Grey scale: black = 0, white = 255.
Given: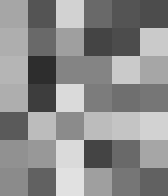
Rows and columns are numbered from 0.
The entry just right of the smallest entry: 132
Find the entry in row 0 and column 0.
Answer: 166
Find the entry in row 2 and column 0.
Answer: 181
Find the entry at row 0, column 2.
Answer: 210
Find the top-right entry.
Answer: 76
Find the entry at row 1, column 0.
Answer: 174
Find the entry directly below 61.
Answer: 188
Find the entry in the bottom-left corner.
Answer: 139
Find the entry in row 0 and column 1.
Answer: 84
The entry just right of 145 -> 152
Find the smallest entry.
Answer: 45
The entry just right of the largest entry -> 159
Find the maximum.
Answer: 225

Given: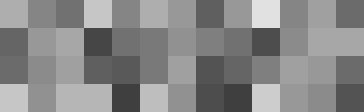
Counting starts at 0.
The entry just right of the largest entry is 133
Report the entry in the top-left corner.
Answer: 174
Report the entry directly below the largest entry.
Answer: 77
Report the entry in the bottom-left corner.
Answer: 198
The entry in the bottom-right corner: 83
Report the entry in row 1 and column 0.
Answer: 101
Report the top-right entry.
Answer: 107
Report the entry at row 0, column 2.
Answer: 113
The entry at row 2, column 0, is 107
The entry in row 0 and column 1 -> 133
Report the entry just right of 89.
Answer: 121

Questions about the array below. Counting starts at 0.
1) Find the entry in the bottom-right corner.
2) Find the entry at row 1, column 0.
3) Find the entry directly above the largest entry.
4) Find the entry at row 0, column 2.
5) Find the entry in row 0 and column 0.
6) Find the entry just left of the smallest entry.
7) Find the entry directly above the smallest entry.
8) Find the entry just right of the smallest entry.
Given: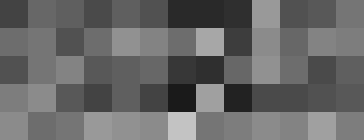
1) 125
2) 109
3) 26
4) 95
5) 67
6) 67
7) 55
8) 160

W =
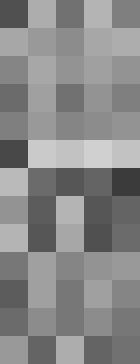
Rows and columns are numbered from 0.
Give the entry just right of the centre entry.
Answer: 100
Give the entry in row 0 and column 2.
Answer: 113
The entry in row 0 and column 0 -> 80
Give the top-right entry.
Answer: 127
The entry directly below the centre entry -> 180
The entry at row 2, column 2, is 147
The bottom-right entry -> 113
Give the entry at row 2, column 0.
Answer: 133
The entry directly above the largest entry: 140
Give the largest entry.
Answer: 208
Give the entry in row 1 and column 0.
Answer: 167
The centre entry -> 86
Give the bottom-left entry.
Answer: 153
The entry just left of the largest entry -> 194
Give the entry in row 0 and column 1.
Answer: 173

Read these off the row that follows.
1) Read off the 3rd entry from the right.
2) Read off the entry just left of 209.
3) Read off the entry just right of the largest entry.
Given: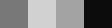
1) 209
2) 120
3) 163

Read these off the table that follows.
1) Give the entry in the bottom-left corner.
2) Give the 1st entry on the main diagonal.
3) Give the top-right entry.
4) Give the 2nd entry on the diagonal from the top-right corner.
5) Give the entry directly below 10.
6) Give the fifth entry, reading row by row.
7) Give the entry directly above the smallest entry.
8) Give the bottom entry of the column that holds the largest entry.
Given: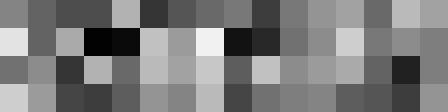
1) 206
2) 132
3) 162
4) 140
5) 105
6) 178
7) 77
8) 186

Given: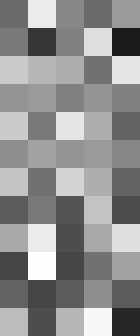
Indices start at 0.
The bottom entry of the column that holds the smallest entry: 39
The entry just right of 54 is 129
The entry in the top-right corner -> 154
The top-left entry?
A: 106
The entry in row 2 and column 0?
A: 203
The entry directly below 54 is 182
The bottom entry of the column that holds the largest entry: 77
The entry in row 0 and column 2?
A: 135
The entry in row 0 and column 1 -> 235
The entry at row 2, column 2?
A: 174
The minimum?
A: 26
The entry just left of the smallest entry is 223
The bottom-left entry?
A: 188

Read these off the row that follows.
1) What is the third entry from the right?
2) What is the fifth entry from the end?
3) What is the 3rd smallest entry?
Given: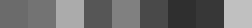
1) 47
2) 128
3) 73

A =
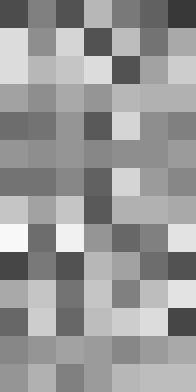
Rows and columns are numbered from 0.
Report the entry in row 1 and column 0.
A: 220
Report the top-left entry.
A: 76
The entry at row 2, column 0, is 220
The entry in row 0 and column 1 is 128
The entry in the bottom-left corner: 149
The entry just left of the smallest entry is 97
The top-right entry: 56
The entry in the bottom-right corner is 189
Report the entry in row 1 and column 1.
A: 142
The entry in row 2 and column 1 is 183
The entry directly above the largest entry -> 197
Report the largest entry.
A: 248
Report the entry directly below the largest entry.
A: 70

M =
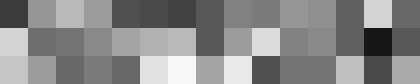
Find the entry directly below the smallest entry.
74
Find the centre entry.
88
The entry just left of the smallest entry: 96
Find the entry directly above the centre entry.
88
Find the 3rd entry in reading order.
185
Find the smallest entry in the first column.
60
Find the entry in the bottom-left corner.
197
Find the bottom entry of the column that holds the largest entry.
247
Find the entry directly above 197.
211
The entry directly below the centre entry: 164
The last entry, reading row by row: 170
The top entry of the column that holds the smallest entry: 211
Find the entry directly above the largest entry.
185

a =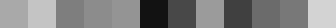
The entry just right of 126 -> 140
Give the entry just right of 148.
18

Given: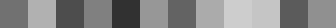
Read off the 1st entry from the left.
113
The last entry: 144
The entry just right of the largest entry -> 197
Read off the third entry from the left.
77
